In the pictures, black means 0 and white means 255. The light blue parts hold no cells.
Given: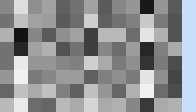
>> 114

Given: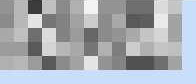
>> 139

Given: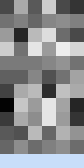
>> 114

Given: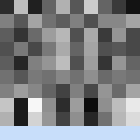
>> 128

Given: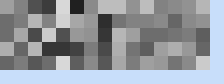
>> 109

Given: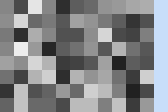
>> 141

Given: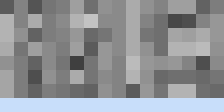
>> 179

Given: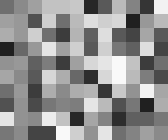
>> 160
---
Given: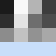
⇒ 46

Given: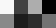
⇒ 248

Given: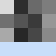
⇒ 112

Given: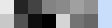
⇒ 233

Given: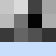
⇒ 186

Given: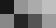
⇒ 23

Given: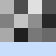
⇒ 128

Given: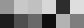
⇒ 150

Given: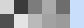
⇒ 214
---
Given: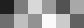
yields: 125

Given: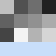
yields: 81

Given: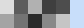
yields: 92

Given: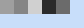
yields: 133

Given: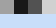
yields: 24

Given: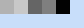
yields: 200
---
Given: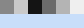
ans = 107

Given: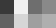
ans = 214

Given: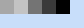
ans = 116

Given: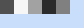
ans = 162

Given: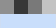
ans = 55

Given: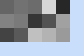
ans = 192

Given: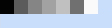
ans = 192

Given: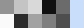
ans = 162

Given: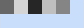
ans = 38
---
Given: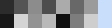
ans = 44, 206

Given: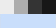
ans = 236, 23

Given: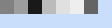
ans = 129, 100

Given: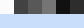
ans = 251, 45

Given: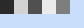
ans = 42, 126

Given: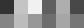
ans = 50, 118
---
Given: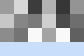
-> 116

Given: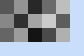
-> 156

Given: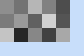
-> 38

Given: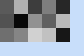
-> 133

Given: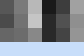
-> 108

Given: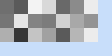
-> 54
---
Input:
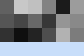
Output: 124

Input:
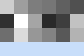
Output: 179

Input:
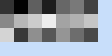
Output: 73

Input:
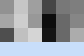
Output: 172

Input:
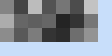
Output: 147

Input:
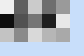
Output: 169
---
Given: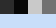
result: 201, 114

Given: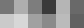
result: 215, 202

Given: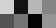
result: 211, 183

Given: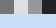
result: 223, 151

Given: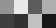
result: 233, 194

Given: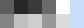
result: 255, 220

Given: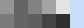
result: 227, 164

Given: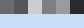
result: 205, 155
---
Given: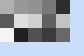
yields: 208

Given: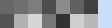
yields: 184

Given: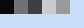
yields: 114

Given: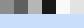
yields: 182

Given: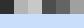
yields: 160

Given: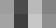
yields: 164

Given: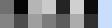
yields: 181

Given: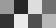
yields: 183

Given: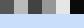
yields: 151
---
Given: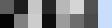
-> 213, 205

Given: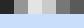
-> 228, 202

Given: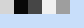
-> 240, 213

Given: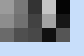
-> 196, 162

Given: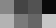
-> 198, 179

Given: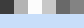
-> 252, 200

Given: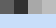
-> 189, 168
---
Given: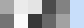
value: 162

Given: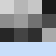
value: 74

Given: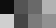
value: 145

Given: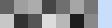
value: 137

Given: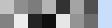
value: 109

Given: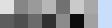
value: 161

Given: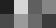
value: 60

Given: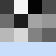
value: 151

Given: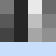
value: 128

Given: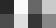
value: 135
